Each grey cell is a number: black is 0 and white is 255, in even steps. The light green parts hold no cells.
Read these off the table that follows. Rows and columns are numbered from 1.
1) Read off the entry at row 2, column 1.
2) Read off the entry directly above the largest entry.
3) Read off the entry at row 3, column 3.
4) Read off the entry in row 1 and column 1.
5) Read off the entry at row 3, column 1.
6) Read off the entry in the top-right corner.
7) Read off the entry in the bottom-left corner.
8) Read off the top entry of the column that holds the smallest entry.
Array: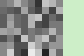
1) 106
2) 208
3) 106
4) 121
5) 94
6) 136
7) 136
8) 196

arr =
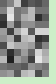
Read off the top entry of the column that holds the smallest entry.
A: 131
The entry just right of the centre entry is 198
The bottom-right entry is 131
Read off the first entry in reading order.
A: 102
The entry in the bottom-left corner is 144
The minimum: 32
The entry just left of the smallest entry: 185
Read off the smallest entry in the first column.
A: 47
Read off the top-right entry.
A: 102
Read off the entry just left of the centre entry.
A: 63
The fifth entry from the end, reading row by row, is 89
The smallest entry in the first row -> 63
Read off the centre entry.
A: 185
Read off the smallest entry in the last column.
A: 63
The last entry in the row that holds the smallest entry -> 185
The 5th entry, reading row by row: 89
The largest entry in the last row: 198
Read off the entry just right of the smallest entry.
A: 157
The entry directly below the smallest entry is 102
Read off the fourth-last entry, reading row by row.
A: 185
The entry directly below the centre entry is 172
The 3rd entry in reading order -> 198
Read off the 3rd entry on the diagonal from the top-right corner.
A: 185

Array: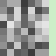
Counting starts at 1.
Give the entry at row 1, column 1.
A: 131
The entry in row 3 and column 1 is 200
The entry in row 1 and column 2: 170
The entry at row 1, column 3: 170
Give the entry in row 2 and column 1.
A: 145
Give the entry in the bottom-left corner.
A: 89
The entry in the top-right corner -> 214
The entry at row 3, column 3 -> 214

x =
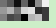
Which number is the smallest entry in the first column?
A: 113
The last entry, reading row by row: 58
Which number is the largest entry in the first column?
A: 153
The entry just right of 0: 180
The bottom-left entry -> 128
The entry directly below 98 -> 211

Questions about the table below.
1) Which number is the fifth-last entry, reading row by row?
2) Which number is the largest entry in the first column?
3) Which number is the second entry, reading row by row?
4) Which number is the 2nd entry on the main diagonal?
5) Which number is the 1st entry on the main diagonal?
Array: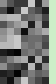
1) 109
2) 185
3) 84
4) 15
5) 141

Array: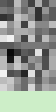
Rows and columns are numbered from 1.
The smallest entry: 10
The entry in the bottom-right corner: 160
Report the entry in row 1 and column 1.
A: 91
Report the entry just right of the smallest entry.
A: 49
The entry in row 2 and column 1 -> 120
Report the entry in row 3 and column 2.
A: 65
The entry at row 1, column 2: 79
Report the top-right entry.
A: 135
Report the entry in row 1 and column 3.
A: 187
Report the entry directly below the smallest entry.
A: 23
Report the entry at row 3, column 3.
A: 199
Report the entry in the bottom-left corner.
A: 213
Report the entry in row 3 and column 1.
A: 49
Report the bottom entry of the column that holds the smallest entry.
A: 187

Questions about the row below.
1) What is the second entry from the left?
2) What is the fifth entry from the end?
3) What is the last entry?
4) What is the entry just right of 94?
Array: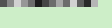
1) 136
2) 108
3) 181
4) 42

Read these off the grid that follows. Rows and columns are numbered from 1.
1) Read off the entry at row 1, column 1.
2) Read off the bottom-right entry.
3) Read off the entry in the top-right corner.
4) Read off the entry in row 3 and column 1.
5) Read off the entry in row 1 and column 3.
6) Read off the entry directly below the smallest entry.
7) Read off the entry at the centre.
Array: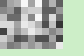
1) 107
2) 233
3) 95
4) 192
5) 178
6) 164
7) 218
